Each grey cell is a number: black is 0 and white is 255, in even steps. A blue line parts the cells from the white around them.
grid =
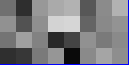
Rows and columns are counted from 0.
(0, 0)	112
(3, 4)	10
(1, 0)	145
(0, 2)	152
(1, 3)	211
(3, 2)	122
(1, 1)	82
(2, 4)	68
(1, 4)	214
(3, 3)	150
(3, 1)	55

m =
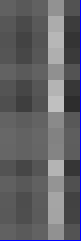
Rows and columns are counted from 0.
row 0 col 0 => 97
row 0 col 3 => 146
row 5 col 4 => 55
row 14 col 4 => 83
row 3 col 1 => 71
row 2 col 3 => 183
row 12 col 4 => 66
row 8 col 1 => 98
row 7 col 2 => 99
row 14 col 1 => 90
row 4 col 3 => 144
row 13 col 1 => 78
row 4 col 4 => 83
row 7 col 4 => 88
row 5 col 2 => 86
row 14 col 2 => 98
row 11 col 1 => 88
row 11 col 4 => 80
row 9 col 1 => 98
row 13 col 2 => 91
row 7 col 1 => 93
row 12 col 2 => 92
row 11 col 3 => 148
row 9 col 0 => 102

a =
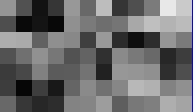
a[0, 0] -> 149
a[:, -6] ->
[189, 110, 153, 48, 33, 113, 157]
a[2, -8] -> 136
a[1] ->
[78, 9, 20, 8, 144, 122, 110, 117, 168, 191, 179, 187]
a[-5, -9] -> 143
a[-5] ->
[173, 170, 97, 143, 136, 63, 153, 43, 14, 45, 150, 122]
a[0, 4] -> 152
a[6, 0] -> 104
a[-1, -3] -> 127
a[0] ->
[149, 81, 18, 54, 152, 104, 189, 53, 79, 123, 232, 202]
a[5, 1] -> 6
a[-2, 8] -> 184
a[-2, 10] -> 130
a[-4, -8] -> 82
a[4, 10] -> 46
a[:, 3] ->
[54, 8, 143, 119, 91, 24, 45]
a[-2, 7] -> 135
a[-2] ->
[61, 6, 62, 24, 101, 138, 113, 135, 184, 177, 130, 144]

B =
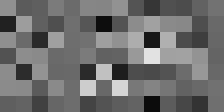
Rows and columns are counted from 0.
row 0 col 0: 144
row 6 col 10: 92
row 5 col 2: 91
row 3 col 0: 82
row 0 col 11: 76
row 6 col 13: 111
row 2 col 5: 113
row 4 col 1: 44
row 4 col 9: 74
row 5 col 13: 113
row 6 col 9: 12
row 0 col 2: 95
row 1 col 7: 83
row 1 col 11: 136
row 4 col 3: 104
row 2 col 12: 62
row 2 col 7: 145
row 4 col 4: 105
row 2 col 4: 110
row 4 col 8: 77
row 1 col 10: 138
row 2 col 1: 106
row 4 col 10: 83
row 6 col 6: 83
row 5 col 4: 109
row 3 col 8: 153
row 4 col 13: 104
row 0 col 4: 107
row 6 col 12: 51
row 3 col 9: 226
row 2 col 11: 76
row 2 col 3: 160

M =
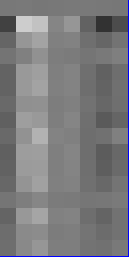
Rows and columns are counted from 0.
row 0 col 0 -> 120
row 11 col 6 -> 104
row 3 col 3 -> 125
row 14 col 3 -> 124
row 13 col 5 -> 110
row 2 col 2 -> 163
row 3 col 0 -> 116
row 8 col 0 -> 105
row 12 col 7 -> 122
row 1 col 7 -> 76
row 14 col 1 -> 138
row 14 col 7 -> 114
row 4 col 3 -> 127
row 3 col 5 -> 117
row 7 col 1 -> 158
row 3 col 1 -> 128
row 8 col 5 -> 110
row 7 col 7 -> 101
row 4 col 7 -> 110
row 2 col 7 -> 115
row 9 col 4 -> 133
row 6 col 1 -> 144
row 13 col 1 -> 152
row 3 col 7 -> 127
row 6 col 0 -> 105
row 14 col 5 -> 116
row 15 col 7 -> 121
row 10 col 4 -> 132
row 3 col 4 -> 123
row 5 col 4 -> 131
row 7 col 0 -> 96
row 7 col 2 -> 153
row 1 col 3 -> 133
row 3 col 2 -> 145
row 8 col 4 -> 128
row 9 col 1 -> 157
